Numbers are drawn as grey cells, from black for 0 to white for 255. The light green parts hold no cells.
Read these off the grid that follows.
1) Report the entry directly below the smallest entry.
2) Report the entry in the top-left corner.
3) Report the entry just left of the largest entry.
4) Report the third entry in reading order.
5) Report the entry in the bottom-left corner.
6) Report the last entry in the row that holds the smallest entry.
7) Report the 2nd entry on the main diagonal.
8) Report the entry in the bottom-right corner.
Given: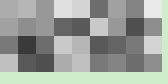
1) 89
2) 172
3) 132
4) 152
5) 192
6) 212
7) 142
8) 142

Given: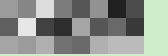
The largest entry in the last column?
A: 187
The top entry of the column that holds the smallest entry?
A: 33
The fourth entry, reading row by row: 124
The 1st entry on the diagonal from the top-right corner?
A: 75
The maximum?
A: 230
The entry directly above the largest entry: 134
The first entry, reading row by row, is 155

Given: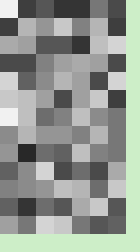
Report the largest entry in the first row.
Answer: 241
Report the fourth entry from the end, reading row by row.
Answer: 200
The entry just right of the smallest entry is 109
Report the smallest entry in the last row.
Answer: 86
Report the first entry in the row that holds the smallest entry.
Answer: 149
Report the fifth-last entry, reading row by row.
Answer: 212
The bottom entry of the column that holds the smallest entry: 119
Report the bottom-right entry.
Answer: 97
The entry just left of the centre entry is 109
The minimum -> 40
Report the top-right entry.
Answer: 74
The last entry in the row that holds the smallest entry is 119
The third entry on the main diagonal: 86
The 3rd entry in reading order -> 86
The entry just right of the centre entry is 191
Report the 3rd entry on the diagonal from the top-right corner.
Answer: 52
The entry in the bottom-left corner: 160

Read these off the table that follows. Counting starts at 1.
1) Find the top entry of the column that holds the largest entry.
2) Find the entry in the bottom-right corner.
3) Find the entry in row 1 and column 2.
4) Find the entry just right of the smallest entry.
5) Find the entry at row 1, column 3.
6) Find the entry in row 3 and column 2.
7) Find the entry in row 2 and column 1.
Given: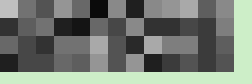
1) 192
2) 83
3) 114
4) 137
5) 83
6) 71
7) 50

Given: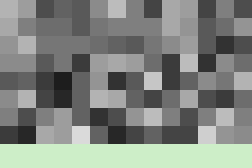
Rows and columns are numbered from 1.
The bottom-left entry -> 59
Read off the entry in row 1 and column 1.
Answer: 179
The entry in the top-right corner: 77
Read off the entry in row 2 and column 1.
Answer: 168
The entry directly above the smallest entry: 118
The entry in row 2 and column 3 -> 109
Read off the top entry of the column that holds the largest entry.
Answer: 89
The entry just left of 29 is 59
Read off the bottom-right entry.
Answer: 139
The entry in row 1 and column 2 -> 157
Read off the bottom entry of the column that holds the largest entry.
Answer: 218
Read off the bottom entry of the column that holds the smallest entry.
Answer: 157
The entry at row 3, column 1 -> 148
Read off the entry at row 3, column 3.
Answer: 118
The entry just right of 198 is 59
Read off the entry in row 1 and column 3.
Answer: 77
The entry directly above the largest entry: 98
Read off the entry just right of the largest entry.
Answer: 98
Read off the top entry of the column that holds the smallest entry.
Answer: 98

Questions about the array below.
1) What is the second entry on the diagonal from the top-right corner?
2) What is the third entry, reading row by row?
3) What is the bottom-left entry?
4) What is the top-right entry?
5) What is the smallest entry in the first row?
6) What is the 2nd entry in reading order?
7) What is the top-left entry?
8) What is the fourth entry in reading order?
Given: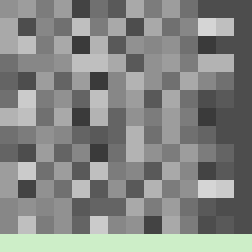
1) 191
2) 124
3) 135
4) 77
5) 67
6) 157
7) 145
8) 157

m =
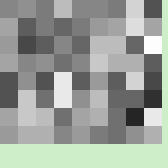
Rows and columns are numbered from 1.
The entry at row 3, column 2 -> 72
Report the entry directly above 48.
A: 72
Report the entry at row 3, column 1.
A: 154
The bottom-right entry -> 176
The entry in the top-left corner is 134
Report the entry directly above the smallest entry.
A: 102
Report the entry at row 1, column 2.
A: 144
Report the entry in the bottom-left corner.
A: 154
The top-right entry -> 82
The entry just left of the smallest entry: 112
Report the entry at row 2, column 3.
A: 123
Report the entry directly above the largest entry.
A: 164
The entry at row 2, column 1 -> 164
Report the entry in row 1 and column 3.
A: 123
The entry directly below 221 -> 102
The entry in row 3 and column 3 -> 93

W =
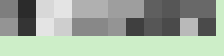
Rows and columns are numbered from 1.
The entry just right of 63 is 86
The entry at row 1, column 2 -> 43
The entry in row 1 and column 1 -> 126
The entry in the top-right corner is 104
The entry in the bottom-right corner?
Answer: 74
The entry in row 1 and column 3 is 216
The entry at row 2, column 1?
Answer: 148
